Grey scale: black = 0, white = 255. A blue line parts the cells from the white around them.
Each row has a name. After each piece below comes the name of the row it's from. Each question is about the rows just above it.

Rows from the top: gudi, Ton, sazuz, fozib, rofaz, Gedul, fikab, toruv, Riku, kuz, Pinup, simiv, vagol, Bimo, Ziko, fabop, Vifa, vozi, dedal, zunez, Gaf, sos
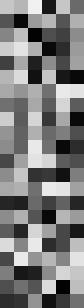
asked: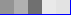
fikab
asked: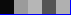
Ton
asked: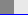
vozi
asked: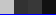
vagol
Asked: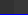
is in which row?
vagol
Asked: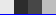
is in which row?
vozi

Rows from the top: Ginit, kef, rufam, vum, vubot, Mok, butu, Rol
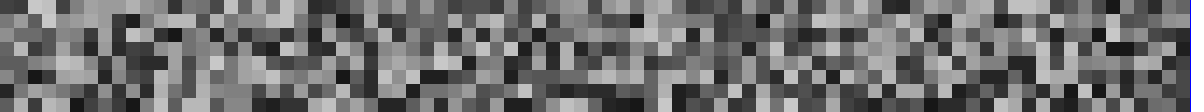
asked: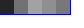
Ginit
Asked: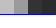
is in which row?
vum
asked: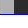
Rol
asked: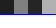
vum
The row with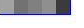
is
vum
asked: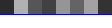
vubot
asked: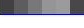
Ginit

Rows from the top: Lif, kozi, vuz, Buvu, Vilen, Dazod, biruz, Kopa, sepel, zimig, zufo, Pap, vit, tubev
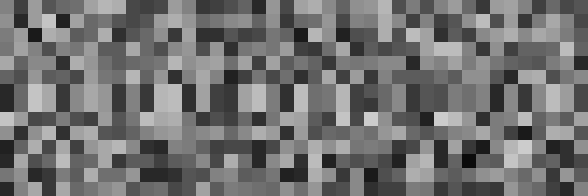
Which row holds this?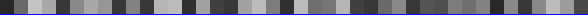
Kopa
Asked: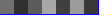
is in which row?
Dazod
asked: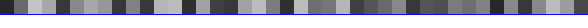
biruz

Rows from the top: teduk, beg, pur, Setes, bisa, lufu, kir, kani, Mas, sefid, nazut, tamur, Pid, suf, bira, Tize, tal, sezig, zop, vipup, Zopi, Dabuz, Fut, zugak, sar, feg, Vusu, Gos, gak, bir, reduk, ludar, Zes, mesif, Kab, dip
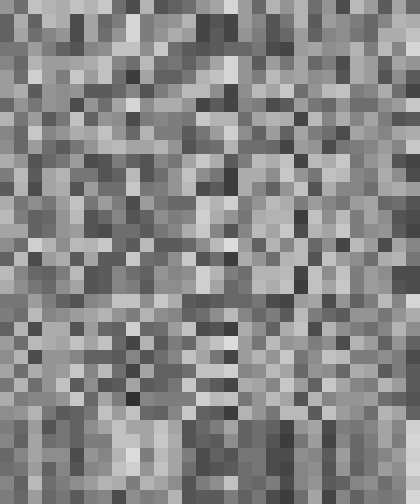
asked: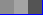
Zopi
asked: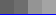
teduk
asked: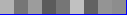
Mas
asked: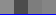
Mas
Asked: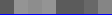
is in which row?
kir
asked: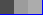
zop
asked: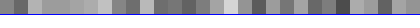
bisa

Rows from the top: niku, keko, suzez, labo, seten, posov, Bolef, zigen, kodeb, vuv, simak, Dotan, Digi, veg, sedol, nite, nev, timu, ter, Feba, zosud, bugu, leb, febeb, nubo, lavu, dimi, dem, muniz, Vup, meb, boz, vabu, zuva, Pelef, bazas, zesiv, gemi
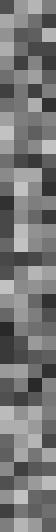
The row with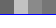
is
timu
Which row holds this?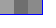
simak

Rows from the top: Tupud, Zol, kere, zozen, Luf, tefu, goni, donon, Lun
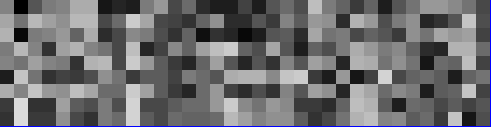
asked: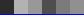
Zol
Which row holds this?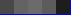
tefu
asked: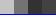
tefu
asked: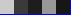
tefu
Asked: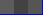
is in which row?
donon
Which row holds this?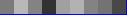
zozen

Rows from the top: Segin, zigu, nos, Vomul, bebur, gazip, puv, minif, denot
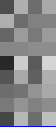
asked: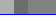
zigu
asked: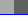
gazip
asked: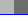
denot
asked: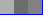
zigu
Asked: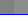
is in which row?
minif
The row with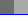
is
Segin

